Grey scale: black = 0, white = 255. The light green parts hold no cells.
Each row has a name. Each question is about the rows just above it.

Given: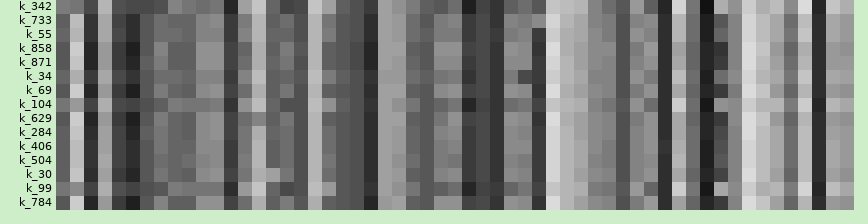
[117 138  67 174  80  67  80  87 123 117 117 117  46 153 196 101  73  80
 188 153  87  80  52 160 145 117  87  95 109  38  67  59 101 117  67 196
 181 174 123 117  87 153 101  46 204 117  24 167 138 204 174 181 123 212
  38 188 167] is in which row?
k_99
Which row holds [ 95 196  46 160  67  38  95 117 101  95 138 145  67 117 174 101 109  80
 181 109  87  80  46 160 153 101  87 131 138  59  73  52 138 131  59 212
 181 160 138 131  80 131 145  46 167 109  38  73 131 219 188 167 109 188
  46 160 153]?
k_284
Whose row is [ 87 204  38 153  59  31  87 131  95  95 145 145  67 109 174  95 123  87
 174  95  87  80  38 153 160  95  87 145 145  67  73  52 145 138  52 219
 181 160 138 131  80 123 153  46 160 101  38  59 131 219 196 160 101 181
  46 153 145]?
k_784
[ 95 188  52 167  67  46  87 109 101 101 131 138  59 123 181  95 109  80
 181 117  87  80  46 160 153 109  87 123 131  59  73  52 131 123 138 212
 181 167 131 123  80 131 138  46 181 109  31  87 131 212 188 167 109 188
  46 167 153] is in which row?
k_733

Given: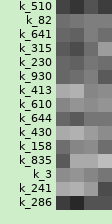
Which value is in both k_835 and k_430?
[170]
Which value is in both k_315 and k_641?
[110]
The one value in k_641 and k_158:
[110]

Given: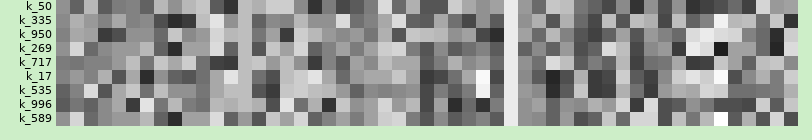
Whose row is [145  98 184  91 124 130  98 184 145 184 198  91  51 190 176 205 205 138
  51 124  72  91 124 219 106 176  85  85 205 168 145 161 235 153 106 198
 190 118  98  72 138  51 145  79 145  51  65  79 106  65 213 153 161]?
k_50
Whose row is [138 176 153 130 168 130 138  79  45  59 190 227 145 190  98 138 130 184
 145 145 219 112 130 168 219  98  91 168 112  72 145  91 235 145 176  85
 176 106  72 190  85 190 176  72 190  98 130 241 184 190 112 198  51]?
k_335

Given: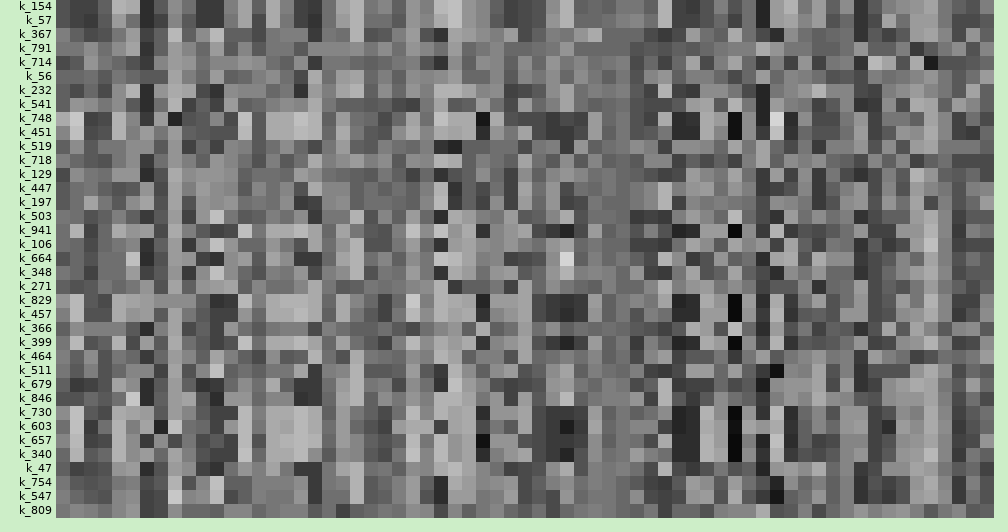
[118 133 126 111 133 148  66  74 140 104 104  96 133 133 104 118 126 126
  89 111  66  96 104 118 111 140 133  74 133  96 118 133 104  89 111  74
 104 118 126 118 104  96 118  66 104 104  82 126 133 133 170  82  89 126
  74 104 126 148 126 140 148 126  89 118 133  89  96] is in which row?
k_809
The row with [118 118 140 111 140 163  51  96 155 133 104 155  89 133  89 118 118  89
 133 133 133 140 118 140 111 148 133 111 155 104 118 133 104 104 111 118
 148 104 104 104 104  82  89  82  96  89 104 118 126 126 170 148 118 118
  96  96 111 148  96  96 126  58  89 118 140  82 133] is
k_791
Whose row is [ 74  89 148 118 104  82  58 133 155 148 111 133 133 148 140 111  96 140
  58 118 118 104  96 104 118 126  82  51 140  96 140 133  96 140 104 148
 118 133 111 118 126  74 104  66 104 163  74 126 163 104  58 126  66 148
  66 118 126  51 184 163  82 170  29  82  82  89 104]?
k_714
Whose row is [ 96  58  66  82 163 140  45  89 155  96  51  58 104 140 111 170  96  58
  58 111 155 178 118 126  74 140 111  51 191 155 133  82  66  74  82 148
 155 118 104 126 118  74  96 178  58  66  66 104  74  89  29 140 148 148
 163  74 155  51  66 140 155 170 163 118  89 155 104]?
k_679
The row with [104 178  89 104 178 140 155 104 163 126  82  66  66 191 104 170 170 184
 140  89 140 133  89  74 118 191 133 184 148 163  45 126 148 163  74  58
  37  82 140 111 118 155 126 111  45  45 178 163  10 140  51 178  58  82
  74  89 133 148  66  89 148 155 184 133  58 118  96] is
k_340
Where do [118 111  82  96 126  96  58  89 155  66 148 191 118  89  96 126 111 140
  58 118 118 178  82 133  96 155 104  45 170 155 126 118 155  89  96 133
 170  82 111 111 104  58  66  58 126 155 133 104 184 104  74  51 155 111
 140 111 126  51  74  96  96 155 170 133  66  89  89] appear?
k_503
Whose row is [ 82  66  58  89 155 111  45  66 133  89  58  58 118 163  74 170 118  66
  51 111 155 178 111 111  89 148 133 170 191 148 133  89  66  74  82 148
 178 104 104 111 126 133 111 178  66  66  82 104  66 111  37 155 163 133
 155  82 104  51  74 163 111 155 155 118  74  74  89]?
k_57

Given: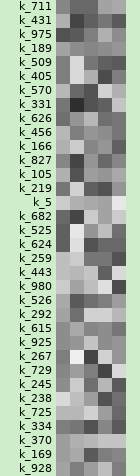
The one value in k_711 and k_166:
[134]
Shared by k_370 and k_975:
[176]
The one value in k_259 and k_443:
[190]
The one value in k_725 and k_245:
[183]
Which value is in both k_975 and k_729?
[126]
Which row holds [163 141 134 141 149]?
k_189

